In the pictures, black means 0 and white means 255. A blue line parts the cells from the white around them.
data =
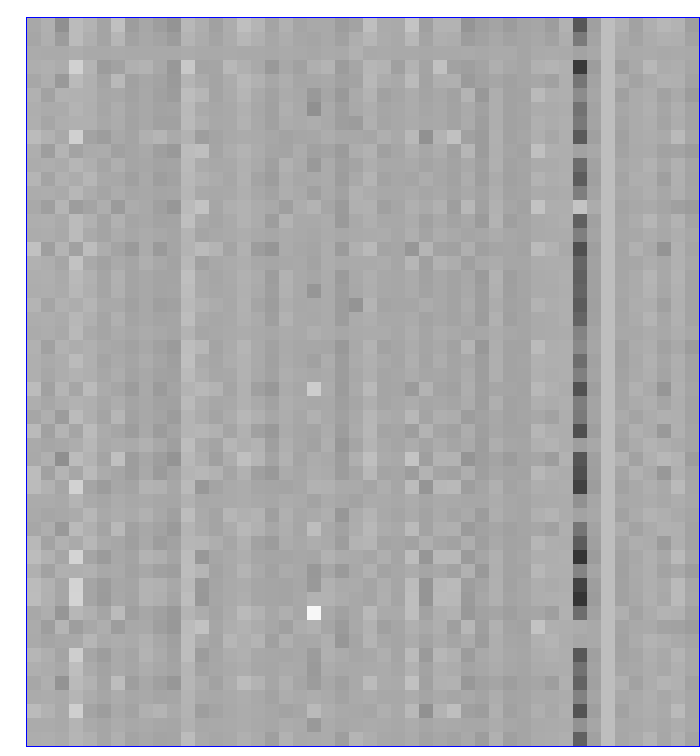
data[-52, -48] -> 168
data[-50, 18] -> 170
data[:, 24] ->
[191, 182, 169, 182, 184, 179, 174, 176, 166, 178, 174, 180, 172, 177, 175, 171, 185, 170, 175, 174, 180, 174, 171, 179, 176, 175, 185, 175, 182, 183, 180, 191, 184, 165, 171, 180, 184, 181, 166, 177, 165, 165, 185, 178, 180, 168, 170, 187, 172, 166, 171, 174]
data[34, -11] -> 171
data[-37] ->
[172, 173, 169, 187, 170, 164, 172, 167, 171, 168, 165, 180, 165, 168, 170, 173, 169, 167, 171, 169, 167, 171, 168, 170, 171, 172, 167, 175, 164, 173, 169, 165, 167, 172, 167, 165, 170, 171, 172, 127, 164, 190, 167, 168, 173, 168, 174, 168]
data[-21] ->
[169, 176, 143, 188, 179, 164, 192, 157, 167, 158, 148, 184, 174, 160, 173, 192, 181, 164, 178, 164, 172, 169, 157, 175, 191, 171, 169, 196, 159, 179, 179, 149, 158, 164, 156, 164, 166, 157, 178, 86, 160, 190, 177, 162, 176, 184, 179, 157]
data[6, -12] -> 172
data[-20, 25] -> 164
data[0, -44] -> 179
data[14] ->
[174, 175, 170, 187, 177, 164, 177, 165, 168, 163, 164, 191, 170, 165, 170, 178, 172, 157, 179, 169, 169, 172, 154, 169, 175, 168, 168, 172, 161, 169, 163, 168, 155, 179, 159, 165, 170, 172, 175, 96, 161, 190, 166, 172, 182, 169, 179, 164]
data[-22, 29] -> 172
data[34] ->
[171, 171, 169, 180, 170, 166, 172, 168, 170, 167, 166, 177, 168, 169, 170, 172, 169, 167, 172, 170, 163, 171, 167, 163, 171, 170, 168, 172, 166, 170, 169, 167, 167, 172, 167, 165, 170, 171, 172, 145, 166, 190, 168, 169, 172, 168, 173, 168]
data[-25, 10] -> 161
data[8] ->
[187, 178, 169, 208, 163, 157, 169, 164, 176, 181, 170, 178, 158, 164, 169, 171, 170, 167, 163, 166, 167, 173, 168, 168, 166, 175, 169, 185, 145, 179, 193, 161, 156, 176, 162, 166, 175, 167, 175, 90, 160, 190, 161, 171, 173, 170, 186, 167]
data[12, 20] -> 160
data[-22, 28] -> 164
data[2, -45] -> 173
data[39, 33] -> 175
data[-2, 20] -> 153
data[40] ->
[187, 178, 166, 211, 165, 156, 167, 165, 179, 177, 168, 185, 153, 165, 170, 172, 166, 165, 164, 167, 153, 177, 170, 171, 165, 174, 166, 188, 149, 183, 186, 158, 164, 176, 162, 167, 174, 171, 174, 66, 158, 190, 162, 169, 175, 170, 186, 167]
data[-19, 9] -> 177
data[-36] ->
[193, 159, 180, 161, 189, 173, 164, 154, 171, 154, 165, 179, 187, 180, 164, 177, 157, 150, 171, 167, 165, 173, 155, 176, 185, 164, 166, 151, 181, 163, 161, 175, 160, 165, 166, 163, 187, 178, 169, 79, 159, 190, 165, 177, 169, 148, 177, 165]
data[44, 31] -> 171
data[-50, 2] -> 170
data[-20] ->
[188, 161, 180, 167, 186, 171, 166, 157, 169, 155, 164, 180, 183, 178, 165, 177, 160, 153, 171, 167, 173, 171, 157, 166, 184, 164, 166, 157, 179, 165, 162, 174, 159, 167, 164, 163, 183, 175, 172, 79, 159, 190, 165, 177, 170, 152, 176, 165]
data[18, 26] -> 167
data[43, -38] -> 152
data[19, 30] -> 163
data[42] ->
[168, 174, 150, 183, 176, 165, 187, 159, 167, 161, 153, 180, 172, 164, 172, 186, 178, 167, 175, 167, 247, 169, 161, 168, 185, 170, 170, 190, 162, 175, 178, 153, 162, 165, 159, 165, 166, 159, 177, 109, 162, 190, 175, 163, 172, 179, 177, 162]
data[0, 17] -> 164
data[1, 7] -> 162
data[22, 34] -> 167
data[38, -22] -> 165
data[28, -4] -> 172
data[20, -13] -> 164
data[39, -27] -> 167

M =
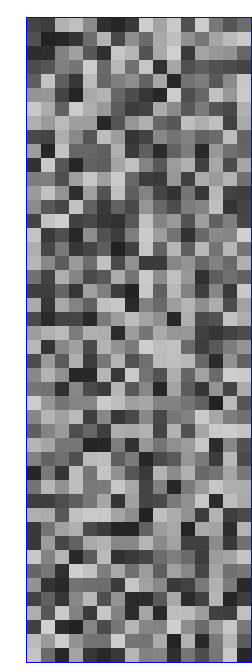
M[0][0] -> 69
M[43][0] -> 64
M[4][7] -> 142
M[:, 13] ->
[120, 164, 151, 82, 89, 193, 85, 192, 107, 152, 167, 154, 183, 191, 97, 137, 116, 130, 94, 135, 173, 82, 54, 89, 44, 106, 148, 34, 167, 201, 44, 60, 115, 198, 44, 179, 163, 139, 156, 166, 176, 181, 66, 153, 122, 118]
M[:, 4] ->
[138, 109, 87, 204, 187, 169, 174, 157, 85, 102, 98, 198, 159, 97, 72, 142, 69, 109, 74, 160, 97, 41, 175, 75, 60, 40, 75, 133, 63, 102, 36, 186, 117, 120, 119, 201, 75, 169, 90, 194, 111, 183, 58, 133, 115, 55]
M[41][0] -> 66
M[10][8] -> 131
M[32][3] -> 190
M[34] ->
[62, 63, 78, 94, 119, 166, 53, 160, 69, 74, 122, 144, 199, 44, 190, 169]
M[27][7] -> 159
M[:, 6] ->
[38, 72, 197, 183, 127, 102, 92, 84, 156, 175, 164, 202, 192, 98, 50, 61, 35, 74, 172, 60, 198, 156, 44, 146, 179, 56, 180, 189, 55, 173, 126, 94, 144, 197, 53, 164, 36, 135, 49, 168, 58, 147, 130, 119, 205, 57]
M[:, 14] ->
[85, 186, 146, 76, 138, 151, 72, 66, 188, 112, 75, 179, 67, 53, 127, 133, 182, 105, 112, 58, 76, 194, 66, 125, 146, 206, 69, 186, 125, 203, 135, 184, 165, 173, 190, 63, 45, 56, 164, 112, 123, 38, 62, 198, 182, 199]
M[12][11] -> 117
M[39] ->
[101, 119, 48, 206, 194, 126, 168, 112, 156, 95, 161, 135, 71, 166, 112, 119]
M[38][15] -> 195
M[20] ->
[170, 55, 168, 131, 97, 192, 198, 42, 130, 106, 158, 179, 142, 173, 76, 161]
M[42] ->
[174, 87, 201, 130, 58, 197, 130, 44, 165, 42, 189, 187, 156, 66, 62, 191]
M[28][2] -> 160
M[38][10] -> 127
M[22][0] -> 156
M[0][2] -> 178
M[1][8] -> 107
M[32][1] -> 122
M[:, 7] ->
[57, 142, 181, 112, 142, 77, 61, 149, 53, 59, 191, 104, 95, 73, 88, 126, 65, 145, 116, 35, 42, 188, 156, 123, 82, 201, 88, 159, 74, 168, 49, 123, 86, 167, 160, 142, 36, 135, 58, 112, 197, 42, 44, 181, 117, 181]
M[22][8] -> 117
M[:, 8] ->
[206, 107, 83, 197, 99, 55, 67, 176, 67, 95, 131, 61, 131, 149, 194, 202, 198, 58, 201, 200, 130, 164, 117, 206, 112, 116, 135, 166, 136, 177, 151, 39, 58, 68, 69, 34, 99, 181, 68, 156, 161, 44, 165, 134, 116, 129]
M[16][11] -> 94
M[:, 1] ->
[62, 35, 47, 84, 194, 150, 171, 154, 68, 38, 200, 126, 193, 88, 194, 59, 71, 136, 67, 62, 55, 43, 176, 53, 153, 178, 114, 150, 180, 132, 165, 99, 122, 182, 63, 171, 116, 155, 131, 119, 51, 97, 87, 208, 154, 108]
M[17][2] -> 93
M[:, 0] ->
[69, 81, 45, 76, 94, 148, 200, 175, 72, 155, 49, 125, 154, 140, 67, 195, 174, 182, 113, 63, 170, 74, 156, 183, 77, 135, 117, 204, 134, 95, 180, 129, 37, 115, 62, 175, 57, 56, 200, 101, 146, 66, 174, 64, 186, 195]
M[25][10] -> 174
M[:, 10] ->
[201, 190, 207, 166, 40, 203, 138, 87, 115, 98, 156, 151, 51, 77, 153, 115, 182, 135, 192, 183, 158, 38, 149, 193, 190, 174, 164, 130, 119, 178, 143, 90, 138, 39, 122, 172, 168, 162, 127, 161, 57, 168, 189, 206, 36, 47]
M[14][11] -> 83

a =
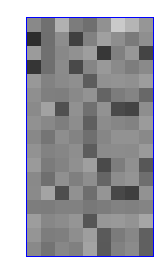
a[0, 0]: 137
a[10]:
[154, 123, 131, 144, 159, 74, 125, 144, 87]
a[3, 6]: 138
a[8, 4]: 111
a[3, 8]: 138
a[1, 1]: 111
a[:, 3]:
[124, 64, 145, 73, 143, 137, 145, 141, 131, 142, 144, 127, 145, 129, 149, 142, 128]
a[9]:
[146, 130, 134, 142, 92, 139, 140, 139, 154]
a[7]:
[145, 136, 126, 141, 95, 140, 134, 130, 155]
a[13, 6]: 130
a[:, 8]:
[150, 143, 68, 138, 157, 104, 142, 155, 137, 154, 87, 110, 146, 132, 166, 96, 96]
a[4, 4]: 92
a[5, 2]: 126
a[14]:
[157, 135, 140, 149, 85, 151, 153, 147, 166]
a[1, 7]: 122
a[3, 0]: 53
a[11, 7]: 148
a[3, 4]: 133
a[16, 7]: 139
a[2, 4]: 158
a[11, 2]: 144
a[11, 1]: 111
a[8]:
[136, 117, 142, 131, 111, 134, 146, 146, 137]
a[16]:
[137, 115, 135, 128, 163, 89, 129, 139, 96]
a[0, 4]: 111
